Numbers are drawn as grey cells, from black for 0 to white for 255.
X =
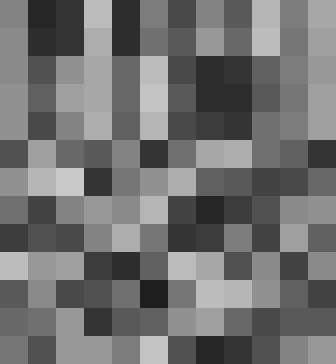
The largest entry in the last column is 167
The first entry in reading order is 131
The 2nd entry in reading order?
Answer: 38
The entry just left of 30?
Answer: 112
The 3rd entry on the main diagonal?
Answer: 145
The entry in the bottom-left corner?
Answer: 118
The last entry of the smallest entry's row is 67
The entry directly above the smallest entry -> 96
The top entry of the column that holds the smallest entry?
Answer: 124
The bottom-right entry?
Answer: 152
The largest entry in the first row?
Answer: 188
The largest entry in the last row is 195
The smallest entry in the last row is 38
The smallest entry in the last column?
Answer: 52
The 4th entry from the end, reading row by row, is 52
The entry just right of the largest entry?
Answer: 52
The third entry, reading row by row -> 52
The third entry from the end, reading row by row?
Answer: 81
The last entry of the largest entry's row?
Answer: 104
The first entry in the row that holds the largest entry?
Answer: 145
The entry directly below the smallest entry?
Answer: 96
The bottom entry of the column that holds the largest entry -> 152
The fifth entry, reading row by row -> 45

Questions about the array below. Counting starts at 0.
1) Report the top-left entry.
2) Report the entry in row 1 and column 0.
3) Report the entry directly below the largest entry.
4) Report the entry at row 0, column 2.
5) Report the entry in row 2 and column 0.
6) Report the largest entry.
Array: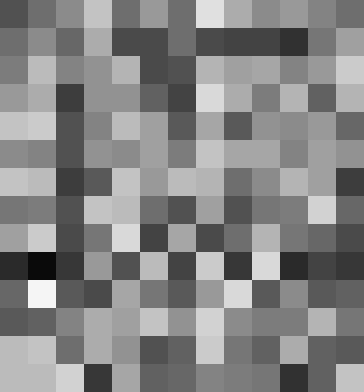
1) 81
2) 110
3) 97
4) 139
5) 124
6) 245

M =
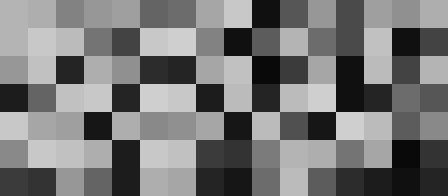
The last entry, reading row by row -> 36
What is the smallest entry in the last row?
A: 16
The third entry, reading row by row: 130
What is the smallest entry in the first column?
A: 28
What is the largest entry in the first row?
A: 200
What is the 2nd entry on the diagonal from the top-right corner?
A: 16
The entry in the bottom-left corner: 59
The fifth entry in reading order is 159
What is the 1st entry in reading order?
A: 180
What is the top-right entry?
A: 174
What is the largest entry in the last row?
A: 187
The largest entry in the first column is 200
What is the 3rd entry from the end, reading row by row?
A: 28
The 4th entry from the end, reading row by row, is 44
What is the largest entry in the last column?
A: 180
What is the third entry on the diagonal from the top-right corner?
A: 187
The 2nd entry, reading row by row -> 174

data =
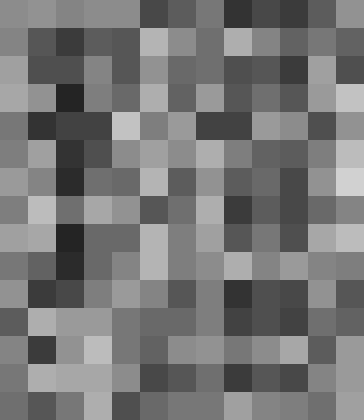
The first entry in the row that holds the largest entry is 154
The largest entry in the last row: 174
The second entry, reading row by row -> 146
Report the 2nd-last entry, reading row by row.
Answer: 111
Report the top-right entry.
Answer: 146
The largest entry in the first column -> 167
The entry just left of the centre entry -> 86
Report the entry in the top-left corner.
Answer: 140
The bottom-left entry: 111
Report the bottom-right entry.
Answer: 160
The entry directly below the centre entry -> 126
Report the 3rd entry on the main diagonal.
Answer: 79
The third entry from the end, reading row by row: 126
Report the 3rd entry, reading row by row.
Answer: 132
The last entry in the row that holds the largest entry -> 209
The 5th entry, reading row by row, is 140
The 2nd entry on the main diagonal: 86
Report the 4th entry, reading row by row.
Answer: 140
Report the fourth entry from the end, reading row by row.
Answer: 132
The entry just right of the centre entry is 174
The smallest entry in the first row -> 51
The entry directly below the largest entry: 132
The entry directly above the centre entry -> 92
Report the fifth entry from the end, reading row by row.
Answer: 160

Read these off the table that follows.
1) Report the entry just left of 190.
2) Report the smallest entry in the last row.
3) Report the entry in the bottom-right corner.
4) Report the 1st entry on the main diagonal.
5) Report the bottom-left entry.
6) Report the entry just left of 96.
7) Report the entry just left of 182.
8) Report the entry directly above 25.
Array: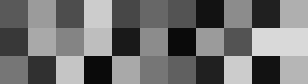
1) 132
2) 10
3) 182
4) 89
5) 118
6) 118
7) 18
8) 71

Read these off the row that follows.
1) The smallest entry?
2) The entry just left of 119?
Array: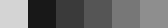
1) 24
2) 85

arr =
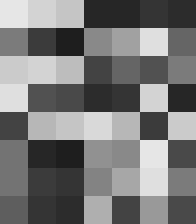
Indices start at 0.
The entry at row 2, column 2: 189
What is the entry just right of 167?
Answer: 223
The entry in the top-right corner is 44
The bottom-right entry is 73
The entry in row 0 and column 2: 197
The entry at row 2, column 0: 203
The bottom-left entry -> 94
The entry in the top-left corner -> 230
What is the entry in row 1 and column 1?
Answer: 59
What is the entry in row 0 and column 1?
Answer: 211
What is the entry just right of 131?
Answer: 167
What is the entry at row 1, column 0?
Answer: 123
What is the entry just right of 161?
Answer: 223
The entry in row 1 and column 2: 30

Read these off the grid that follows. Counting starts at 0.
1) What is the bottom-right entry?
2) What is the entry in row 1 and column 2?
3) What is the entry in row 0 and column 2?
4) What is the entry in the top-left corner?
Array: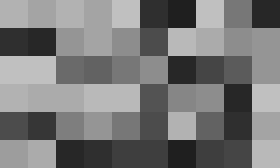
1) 185
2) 149
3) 178
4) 178
